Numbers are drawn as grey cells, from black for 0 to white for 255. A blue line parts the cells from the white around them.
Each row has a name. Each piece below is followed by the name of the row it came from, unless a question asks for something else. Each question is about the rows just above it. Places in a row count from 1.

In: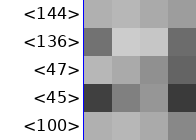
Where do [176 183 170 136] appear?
<100>
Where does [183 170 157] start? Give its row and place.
<144>, 2
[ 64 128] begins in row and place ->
<45>, 1
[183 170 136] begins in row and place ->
<100>, 2

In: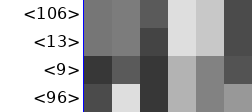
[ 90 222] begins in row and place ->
<106>, 3
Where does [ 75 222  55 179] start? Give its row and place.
<96>, 1

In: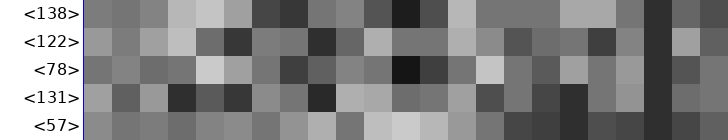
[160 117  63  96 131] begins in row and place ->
<78>, 6
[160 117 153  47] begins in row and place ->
<78>, 18
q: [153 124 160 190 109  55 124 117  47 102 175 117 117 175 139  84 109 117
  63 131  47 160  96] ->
<122>

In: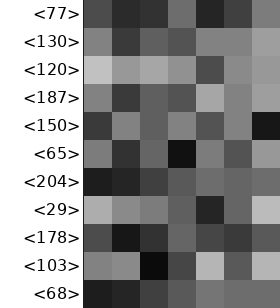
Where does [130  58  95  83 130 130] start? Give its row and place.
<130>, 1
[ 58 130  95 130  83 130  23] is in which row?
<150>

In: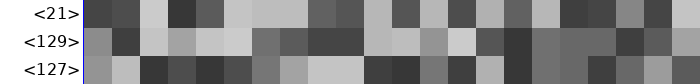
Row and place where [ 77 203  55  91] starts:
<21>, 2
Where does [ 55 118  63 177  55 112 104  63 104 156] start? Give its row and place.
<127>, 12
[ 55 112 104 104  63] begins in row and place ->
<129>, 16

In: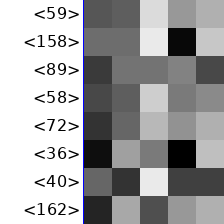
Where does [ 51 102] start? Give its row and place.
<72>, 1
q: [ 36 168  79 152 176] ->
<162>
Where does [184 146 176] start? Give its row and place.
<72>, 3
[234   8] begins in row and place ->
<158>, 3
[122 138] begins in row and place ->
<58>, 4
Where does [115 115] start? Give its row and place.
<89>, 2

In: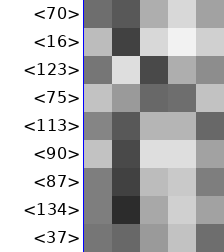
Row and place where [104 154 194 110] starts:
<37>, 2
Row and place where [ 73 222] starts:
<90>, 2
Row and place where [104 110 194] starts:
<75>, 3
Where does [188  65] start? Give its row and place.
<16>, 1
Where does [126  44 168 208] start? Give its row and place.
<134>, 1

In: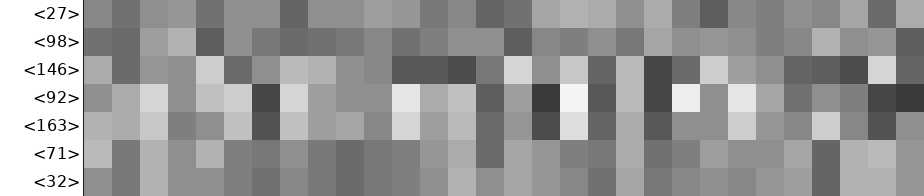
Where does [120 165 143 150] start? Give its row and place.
<98>, 20
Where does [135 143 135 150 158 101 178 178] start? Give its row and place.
<32>, 22
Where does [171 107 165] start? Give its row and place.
<71>, 14
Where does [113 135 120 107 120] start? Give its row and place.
<32>, 7
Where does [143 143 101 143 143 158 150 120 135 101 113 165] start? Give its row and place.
<27>, 6
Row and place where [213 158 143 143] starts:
<92>, 8
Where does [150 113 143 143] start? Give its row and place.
<27>, 4

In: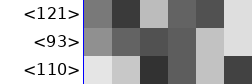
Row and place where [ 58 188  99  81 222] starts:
<121>, 2
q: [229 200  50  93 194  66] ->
<110>
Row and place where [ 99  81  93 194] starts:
<93>, 2
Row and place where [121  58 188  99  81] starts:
<121>, 1
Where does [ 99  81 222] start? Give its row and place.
<121>, 4

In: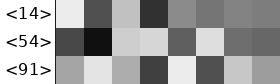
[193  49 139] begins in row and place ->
<14>, 3
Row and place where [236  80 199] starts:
<91>, 5

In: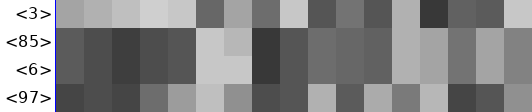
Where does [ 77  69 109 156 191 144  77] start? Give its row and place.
<97>, 2
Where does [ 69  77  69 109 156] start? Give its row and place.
<97>, 1
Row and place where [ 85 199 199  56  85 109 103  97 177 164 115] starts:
<6>, 5
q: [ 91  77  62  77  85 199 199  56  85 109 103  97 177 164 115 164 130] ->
<6>

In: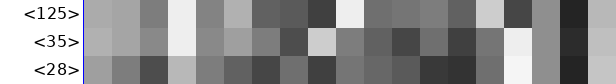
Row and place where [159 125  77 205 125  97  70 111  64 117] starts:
<35>, 6
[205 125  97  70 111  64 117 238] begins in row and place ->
<35>, 9
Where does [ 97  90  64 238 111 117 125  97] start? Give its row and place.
<125>, 7
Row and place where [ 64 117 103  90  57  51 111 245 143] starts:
<28>, 9
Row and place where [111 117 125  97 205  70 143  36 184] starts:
<125>, 11
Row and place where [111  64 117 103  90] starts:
<28>, 8
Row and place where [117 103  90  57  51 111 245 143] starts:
<28>, 10

